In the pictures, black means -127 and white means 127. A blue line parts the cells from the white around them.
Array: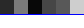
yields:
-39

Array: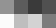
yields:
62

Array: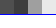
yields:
-48

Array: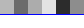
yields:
44

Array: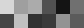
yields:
43

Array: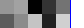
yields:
34

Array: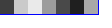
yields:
40
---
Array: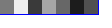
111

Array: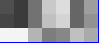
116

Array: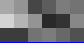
-67

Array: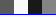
121

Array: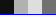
49

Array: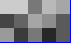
-68

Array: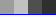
65

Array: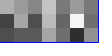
-37

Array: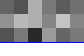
-6

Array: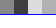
-65
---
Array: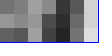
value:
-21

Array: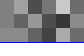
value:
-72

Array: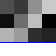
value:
62

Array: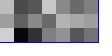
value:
40

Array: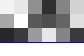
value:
-27

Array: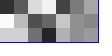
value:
16

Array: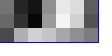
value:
81

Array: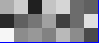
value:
-19

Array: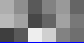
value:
34
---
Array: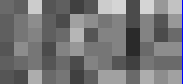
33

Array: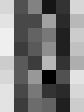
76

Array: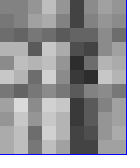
33

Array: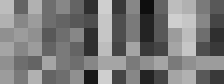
-70

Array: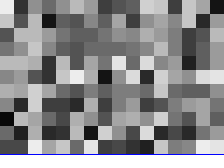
100
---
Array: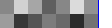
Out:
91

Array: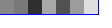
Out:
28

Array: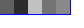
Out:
-11

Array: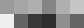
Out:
47

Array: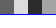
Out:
-83

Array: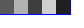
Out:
79
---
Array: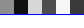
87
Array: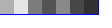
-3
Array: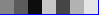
-114
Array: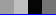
-122
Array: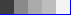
42
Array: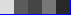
-58
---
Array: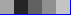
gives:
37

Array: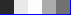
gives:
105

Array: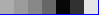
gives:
45

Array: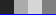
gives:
43

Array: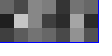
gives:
37

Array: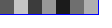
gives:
47

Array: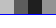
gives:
19

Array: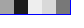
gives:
89

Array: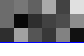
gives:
42
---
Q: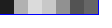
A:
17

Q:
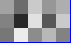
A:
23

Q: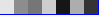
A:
13

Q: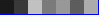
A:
-4

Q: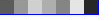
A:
24

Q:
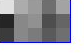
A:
-4

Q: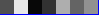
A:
-27

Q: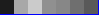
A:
7

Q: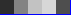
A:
3

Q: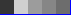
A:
6
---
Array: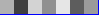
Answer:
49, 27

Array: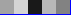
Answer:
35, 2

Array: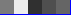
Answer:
-4, -26

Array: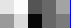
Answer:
101, -4

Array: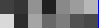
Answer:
-63, -54

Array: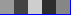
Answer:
26, 6

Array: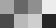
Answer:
38, -88

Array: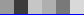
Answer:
26, 89

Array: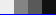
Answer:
110, -110
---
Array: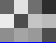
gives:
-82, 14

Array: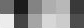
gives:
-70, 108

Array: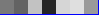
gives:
26, -6

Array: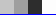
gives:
125, 69

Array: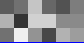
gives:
-2, -14

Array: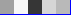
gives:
57, 33

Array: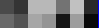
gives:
-86, -22

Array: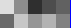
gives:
-30, -21
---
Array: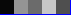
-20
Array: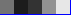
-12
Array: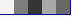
-2
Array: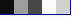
30
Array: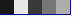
-8
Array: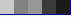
2
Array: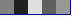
1
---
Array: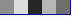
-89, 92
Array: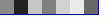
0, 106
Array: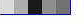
-102, 90
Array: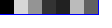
-76, 87
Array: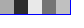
105, 105
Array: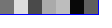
42, 94
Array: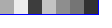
67, 109
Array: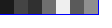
-16, 111
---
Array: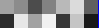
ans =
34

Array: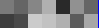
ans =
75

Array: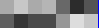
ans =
-53

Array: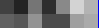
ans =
19

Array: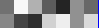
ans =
-81

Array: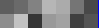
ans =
-74
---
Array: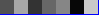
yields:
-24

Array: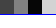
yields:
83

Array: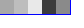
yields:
-68

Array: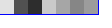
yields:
74

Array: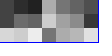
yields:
44

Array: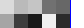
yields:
-14

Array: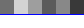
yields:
-36

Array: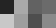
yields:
-20

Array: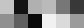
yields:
58
